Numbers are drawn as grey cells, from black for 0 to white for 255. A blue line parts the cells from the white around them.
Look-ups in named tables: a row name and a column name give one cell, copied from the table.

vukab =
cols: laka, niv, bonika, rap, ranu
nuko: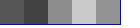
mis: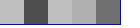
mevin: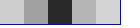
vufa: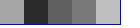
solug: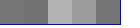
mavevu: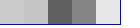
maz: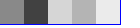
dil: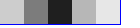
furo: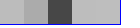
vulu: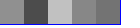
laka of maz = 137
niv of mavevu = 197
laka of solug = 118
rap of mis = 175
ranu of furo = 190
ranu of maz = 235
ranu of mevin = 212
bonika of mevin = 41
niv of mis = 78
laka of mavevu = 203
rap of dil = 183
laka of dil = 205
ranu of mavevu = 230
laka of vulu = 144
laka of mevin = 205
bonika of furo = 71

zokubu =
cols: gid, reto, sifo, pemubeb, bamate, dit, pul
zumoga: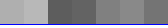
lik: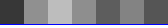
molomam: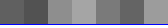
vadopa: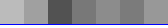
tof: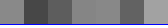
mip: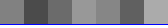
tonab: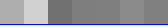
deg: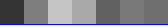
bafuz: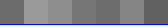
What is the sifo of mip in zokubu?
107
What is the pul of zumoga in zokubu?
116
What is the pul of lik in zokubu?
85
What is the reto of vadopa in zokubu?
160
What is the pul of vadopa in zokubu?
152
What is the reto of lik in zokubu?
144
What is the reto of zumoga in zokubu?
184
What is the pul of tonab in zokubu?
128
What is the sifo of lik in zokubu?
189
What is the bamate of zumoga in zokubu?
128
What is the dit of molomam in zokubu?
100
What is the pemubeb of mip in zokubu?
152
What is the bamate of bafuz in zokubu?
109
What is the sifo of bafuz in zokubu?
141
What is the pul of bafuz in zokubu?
97

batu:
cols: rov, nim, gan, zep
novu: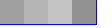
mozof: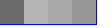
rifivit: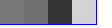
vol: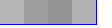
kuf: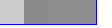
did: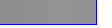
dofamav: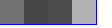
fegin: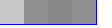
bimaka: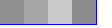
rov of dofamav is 115
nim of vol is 157
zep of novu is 145
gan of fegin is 135
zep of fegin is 144
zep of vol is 177
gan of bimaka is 202
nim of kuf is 138
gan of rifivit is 52
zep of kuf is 141
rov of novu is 159
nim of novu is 180
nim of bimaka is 166
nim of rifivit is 112
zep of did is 146
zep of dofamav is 177
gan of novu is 195
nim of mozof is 180
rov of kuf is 203
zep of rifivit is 211
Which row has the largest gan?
bimaka

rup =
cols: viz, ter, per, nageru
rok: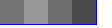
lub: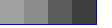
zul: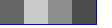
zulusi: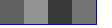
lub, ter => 139
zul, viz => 101
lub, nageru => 62
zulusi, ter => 148
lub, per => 92
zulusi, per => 56
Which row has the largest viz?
lub

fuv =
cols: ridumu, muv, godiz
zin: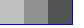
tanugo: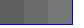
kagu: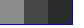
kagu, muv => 71
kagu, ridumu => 140
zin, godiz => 84
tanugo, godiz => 118
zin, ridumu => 192
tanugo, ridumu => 95

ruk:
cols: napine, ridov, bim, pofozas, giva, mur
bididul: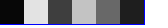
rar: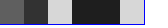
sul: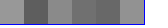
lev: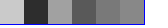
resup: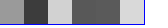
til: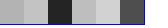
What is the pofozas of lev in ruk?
89
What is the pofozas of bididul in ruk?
195
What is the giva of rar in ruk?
30
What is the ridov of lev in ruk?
45
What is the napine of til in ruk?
179
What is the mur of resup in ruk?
217

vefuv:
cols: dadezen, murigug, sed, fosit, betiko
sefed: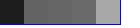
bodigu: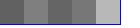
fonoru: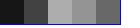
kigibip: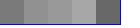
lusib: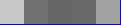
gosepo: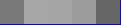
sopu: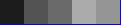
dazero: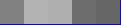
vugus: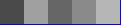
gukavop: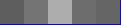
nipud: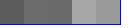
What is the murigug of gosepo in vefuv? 167
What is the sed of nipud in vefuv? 106
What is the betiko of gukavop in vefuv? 101
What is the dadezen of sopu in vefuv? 27
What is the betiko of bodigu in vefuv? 184
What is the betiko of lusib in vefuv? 162
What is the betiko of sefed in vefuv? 168
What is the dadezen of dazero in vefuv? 129
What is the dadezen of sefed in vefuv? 29
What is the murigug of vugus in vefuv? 159
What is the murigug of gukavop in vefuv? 115
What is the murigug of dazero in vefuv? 179

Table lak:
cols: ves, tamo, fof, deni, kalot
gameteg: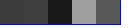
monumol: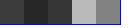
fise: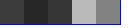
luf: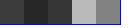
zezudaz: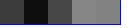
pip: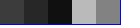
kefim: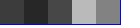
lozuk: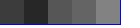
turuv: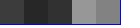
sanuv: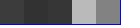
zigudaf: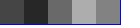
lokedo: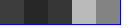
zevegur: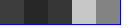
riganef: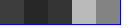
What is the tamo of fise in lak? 39
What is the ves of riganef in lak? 60
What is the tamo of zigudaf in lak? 39
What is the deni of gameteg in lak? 159
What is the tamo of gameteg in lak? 63
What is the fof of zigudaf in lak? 105
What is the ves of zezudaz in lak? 60
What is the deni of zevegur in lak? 199
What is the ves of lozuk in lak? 60
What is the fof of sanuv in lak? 54
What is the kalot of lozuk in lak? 130
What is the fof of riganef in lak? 52
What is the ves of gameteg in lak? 60
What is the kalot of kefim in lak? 130
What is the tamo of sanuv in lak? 50
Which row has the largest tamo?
gameteg

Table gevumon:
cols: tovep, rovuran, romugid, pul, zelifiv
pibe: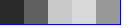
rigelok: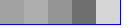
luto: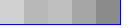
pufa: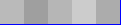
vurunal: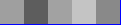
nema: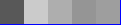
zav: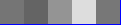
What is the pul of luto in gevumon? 166
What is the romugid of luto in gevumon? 190
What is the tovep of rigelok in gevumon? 162
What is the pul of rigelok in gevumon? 110
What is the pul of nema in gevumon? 149
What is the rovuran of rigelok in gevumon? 174

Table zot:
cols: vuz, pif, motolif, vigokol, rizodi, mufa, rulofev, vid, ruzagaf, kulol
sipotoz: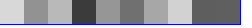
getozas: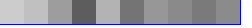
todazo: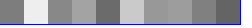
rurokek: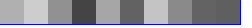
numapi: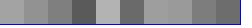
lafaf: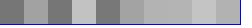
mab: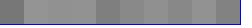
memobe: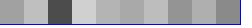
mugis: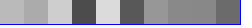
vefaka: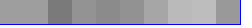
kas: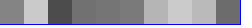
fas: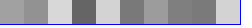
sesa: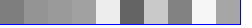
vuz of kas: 132
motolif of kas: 76
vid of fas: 127
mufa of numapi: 106
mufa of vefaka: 145
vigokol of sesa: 161
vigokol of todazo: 163
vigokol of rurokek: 68
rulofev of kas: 181
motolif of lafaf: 118
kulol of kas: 108

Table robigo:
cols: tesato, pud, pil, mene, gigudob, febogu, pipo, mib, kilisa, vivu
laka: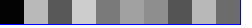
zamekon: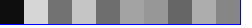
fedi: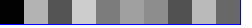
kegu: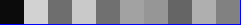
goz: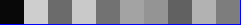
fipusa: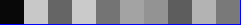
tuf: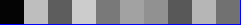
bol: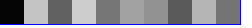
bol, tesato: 5
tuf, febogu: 162
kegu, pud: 210
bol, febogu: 162
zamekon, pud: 214
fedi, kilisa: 186

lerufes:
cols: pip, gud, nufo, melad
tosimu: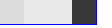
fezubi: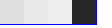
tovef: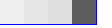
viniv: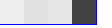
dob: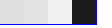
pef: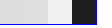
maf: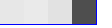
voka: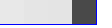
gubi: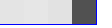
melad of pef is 30
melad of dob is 27
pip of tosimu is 220
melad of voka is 73
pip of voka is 232
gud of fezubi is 233
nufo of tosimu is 233
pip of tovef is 239
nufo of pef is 240
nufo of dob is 241
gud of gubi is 230
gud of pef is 223

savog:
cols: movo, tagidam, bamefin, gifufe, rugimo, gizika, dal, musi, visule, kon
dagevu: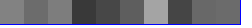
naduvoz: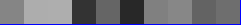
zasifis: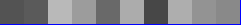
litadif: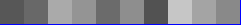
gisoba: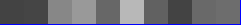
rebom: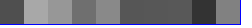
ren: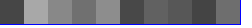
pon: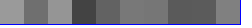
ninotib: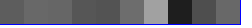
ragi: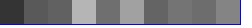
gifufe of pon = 67
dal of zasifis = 71
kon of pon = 128
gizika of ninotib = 109
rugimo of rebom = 137
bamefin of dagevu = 125
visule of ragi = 109
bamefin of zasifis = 185
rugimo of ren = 141
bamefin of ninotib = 102
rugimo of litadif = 107
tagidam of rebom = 168
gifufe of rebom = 111
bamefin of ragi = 97
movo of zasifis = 83
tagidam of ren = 168
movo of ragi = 52

